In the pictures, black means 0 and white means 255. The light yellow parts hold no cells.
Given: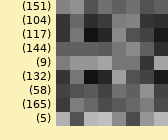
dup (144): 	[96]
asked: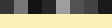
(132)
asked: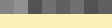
(151)
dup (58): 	[67]

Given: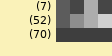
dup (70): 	[62]
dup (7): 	[70]

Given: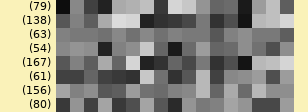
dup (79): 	[191]
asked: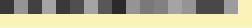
(80)
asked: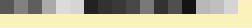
(138)
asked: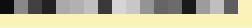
(79)
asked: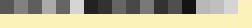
(167)
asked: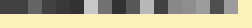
(61)

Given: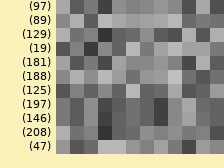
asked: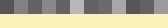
(125)
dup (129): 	[175]

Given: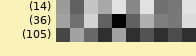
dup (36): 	[97]
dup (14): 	[225]
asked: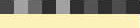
(105)
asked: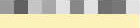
(14)

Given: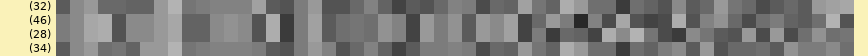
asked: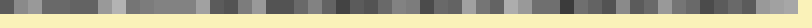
(32)
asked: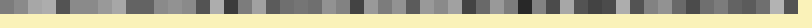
(46)
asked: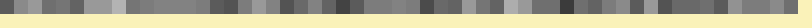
(34)

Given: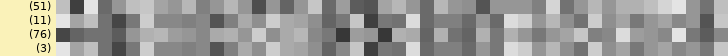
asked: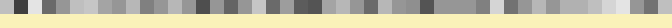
(51)
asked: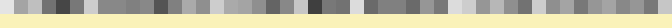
(3)
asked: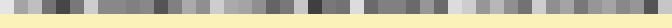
(11)
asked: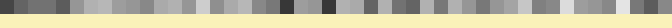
(76)

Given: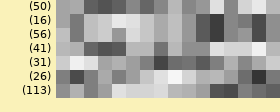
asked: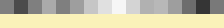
(26)
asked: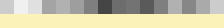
(31)
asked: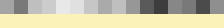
(16)

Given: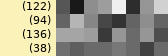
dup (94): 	[100]
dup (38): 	[106]
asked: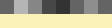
(94)

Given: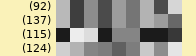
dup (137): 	[156]
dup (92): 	[75]
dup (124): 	[125]

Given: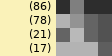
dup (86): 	[45]
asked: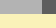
(17)
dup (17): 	[179]
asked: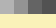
(78)
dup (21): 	[100]

